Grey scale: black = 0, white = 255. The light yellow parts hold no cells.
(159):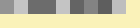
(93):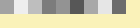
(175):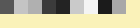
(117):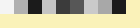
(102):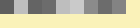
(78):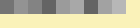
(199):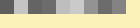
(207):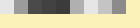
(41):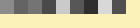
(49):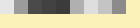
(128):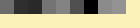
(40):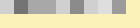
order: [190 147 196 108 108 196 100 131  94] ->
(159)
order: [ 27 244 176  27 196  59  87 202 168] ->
(117)
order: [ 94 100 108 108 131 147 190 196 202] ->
(199)

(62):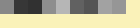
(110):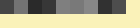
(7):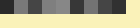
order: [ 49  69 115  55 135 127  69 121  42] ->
(7)
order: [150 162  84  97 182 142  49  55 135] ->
(62)
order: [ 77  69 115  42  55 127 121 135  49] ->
(110)
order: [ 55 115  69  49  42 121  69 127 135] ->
(7)
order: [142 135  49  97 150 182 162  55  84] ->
(62)
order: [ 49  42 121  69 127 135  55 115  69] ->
(7)
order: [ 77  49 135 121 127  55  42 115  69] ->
(110)

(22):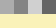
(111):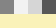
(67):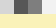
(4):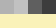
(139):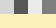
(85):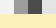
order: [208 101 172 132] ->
(22)
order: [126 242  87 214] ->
(67)
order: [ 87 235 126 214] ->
(139)
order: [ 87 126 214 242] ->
(67)

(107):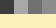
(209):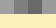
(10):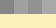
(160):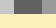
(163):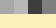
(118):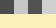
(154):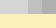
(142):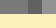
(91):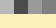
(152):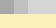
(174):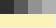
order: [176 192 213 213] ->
(154)
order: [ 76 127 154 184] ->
(91)

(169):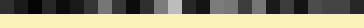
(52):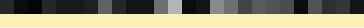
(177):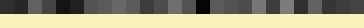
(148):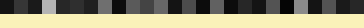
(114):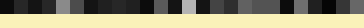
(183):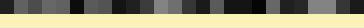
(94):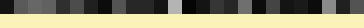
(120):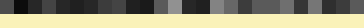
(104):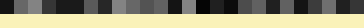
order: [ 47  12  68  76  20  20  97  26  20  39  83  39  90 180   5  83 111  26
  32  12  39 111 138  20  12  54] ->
(52)
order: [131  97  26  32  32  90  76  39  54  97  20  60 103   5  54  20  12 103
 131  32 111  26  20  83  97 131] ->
(104)
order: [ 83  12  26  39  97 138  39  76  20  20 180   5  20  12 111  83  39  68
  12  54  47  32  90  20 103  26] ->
(148)
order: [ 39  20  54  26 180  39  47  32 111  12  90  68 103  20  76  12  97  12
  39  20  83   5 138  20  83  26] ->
(148)
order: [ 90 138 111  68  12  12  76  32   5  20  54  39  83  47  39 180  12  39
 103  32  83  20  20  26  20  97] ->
(94)

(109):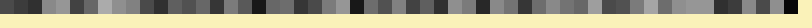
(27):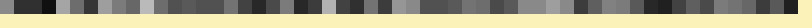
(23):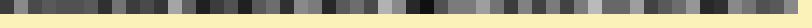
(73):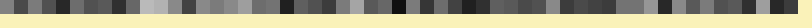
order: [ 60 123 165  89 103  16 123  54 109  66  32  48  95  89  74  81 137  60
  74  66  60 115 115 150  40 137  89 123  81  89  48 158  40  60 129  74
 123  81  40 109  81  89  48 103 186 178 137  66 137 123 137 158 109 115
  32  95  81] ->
(73)
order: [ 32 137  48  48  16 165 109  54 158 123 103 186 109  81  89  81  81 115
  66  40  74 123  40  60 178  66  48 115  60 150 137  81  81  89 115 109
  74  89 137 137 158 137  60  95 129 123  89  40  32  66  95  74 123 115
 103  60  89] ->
(27)
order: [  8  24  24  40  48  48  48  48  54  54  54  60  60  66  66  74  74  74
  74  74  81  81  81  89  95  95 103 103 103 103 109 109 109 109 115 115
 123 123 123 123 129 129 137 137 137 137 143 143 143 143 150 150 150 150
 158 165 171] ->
(109)
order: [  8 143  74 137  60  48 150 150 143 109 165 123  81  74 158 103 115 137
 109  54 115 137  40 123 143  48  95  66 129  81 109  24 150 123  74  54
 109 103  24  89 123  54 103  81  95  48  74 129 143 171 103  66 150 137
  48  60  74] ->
(109)
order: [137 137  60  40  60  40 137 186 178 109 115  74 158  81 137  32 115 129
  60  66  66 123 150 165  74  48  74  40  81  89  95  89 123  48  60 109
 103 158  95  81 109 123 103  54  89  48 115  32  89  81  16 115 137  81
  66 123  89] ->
(27)
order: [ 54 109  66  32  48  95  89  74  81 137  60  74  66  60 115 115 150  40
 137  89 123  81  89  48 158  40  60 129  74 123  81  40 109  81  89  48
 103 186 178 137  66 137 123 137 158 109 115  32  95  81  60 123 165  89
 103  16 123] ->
(73)

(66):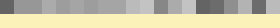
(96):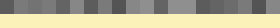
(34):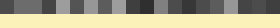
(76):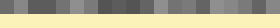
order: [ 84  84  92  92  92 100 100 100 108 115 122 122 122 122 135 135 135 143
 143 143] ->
(96)
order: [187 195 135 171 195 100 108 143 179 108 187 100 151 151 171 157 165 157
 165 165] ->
(66)

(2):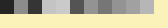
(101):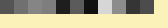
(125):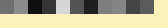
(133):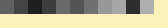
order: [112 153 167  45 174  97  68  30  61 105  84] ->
(133)
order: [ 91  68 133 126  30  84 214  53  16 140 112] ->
(125)
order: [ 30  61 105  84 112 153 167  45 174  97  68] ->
(133)
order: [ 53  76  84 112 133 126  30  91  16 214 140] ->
(101)

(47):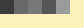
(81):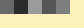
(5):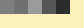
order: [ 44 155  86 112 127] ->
(5)
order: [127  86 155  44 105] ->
(81)
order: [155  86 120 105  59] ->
(47)
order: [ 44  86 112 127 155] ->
(5)
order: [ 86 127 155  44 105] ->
(81)

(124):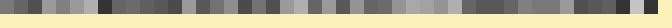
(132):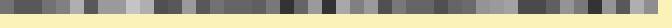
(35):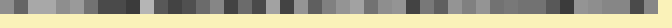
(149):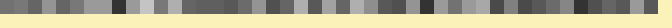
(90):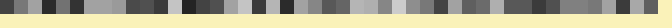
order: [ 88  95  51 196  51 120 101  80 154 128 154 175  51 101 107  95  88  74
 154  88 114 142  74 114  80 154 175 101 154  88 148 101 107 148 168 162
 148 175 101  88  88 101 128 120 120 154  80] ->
(124)
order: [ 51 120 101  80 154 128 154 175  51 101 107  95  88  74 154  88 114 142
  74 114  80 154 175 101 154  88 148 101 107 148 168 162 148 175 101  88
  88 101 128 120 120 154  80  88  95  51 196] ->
(124)
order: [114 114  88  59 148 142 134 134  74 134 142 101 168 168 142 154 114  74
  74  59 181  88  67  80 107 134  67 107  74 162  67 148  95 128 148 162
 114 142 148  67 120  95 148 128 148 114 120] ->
(35)
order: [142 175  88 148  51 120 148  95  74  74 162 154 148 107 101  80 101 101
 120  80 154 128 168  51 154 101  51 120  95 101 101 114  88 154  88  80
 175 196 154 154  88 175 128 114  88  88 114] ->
(132)
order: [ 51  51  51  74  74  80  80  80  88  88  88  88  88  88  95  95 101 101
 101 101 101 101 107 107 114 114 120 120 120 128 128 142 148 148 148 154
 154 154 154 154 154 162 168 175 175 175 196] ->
(124)
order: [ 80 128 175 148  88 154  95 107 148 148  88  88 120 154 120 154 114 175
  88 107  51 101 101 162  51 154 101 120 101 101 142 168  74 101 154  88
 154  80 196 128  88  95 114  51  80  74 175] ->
(124)

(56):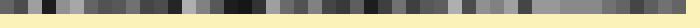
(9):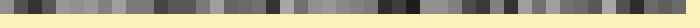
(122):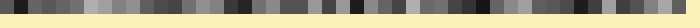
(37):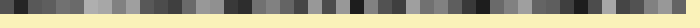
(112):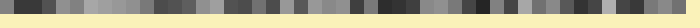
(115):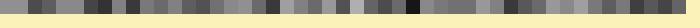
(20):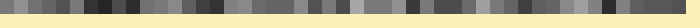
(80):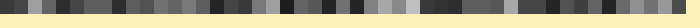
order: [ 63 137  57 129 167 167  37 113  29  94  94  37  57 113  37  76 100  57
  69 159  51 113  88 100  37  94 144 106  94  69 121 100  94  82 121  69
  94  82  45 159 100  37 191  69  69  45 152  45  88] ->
(80)
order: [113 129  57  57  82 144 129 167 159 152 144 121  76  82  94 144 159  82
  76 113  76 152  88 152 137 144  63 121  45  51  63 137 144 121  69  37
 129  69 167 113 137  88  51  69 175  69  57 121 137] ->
(112)
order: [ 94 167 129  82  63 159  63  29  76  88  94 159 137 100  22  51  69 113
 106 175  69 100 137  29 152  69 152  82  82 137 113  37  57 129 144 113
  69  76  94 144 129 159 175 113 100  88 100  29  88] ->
(122)
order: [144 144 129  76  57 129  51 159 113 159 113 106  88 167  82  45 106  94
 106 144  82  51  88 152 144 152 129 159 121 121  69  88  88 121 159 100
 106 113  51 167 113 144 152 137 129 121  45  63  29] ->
(9)

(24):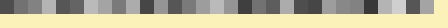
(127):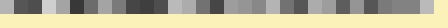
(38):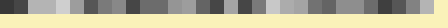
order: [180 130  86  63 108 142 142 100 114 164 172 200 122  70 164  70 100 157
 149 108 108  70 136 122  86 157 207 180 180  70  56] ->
(38)
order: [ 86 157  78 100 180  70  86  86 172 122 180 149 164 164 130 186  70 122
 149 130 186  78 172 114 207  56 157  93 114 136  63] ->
(24)
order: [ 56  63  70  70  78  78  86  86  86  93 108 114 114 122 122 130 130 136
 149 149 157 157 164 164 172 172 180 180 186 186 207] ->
(127)

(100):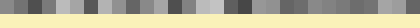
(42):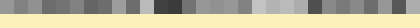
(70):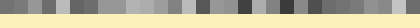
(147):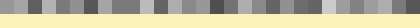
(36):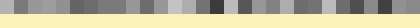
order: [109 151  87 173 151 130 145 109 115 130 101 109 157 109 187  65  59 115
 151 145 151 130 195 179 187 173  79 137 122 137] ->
(42)
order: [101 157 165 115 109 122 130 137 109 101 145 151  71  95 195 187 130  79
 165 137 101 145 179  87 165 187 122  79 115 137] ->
(100)
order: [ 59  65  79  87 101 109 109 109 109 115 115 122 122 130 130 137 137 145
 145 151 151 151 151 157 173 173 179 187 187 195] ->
(70)
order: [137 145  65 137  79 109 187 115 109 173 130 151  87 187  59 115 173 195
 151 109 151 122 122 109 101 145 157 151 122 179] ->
(36)
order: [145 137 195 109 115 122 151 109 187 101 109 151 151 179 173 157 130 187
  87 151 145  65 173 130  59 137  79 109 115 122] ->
(70)
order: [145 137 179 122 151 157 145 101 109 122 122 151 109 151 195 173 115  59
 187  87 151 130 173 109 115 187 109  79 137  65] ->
(36)

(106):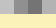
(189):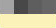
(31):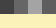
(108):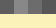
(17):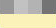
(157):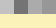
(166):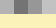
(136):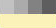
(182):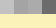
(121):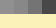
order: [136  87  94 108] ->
(108)
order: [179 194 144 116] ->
(106)
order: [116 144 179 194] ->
(106)
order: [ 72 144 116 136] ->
(121)
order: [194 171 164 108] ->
(182)
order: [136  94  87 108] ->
(108)
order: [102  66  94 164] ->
(31)

